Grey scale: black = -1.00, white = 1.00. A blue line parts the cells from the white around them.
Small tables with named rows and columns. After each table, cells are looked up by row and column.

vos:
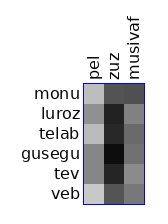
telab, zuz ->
-0.69
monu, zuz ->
-0.35
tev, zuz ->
-0.71
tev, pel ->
0.05
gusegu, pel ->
0.05
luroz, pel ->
0.13
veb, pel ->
0.57
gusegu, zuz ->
-0.90
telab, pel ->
0.46
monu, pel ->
0.48
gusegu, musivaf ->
-0.11
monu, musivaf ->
-0.37
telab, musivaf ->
-0.17

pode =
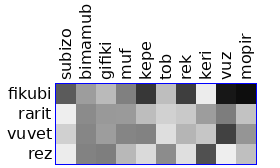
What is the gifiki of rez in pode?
-0.01
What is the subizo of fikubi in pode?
-0.29
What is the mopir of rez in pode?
0.50
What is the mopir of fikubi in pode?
-0.90
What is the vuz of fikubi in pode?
-0.82
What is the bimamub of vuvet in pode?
0.05
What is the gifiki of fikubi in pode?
0.46
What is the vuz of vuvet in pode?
-0.49
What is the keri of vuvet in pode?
0.55
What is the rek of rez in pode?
0.75
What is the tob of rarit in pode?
0.64
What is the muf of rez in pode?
0.44
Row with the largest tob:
vuvet

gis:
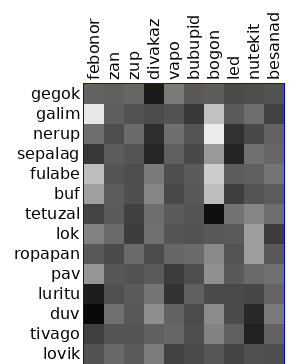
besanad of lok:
-0.52
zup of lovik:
-0.29
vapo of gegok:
-0.04
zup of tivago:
-0.33
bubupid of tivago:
-0.38
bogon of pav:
0.13
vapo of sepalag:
-0.25
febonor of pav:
0.18
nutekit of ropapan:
0.23
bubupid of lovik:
-0.41
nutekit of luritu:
-0.44
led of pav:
-0.30
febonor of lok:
0.01
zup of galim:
-0.35
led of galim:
-0.29
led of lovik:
-0.47
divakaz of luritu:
-0.08

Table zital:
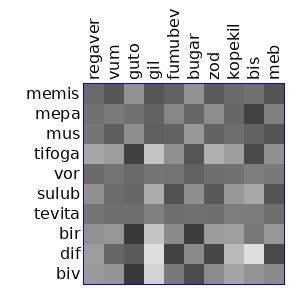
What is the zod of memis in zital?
-0.29
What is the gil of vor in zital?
-0.09
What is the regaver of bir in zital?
0.14
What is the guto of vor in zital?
-0.17
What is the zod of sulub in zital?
-0.30
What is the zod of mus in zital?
-0.22

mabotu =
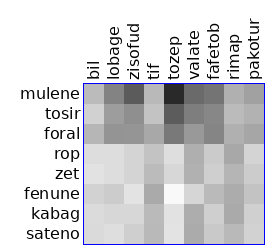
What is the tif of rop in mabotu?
0.53
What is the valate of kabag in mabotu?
0.36
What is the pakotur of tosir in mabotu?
0.40
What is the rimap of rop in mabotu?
0.32
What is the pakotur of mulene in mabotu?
0.26
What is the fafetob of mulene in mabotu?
-0.09
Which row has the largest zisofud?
fenune

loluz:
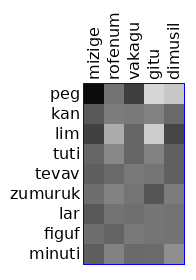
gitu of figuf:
-0.08
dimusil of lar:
-0.10
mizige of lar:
-0.31
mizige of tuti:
-0.20
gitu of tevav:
-0.08
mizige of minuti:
-0.26
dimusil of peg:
0.56
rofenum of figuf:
-0.22

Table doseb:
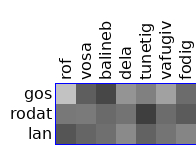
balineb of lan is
-0.13
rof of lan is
-0.33
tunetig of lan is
-0.23
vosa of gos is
-0.26
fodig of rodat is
-0.29
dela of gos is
0.16
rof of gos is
0.52
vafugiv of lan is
-0.09
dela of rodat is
-0.10
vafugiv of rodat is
-0.15
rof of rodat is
-0.06
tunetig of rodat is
-0.51
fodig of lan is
0.04
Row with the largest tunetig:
gos

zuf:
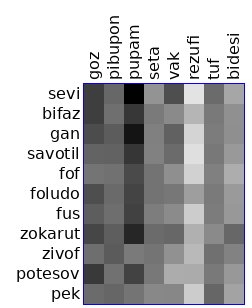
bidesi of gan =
0.12
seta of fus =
-0.02
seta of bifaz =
-0.04
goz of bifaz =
-0.51
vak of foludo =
-0.07
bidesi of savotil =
0.20
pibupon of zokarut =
-0.26
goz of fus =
-0.27
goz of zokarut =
-0.45
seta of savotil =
0.01
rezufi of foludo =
0.24
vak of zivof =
0.14
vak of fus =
0.09
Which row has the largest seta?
sevi

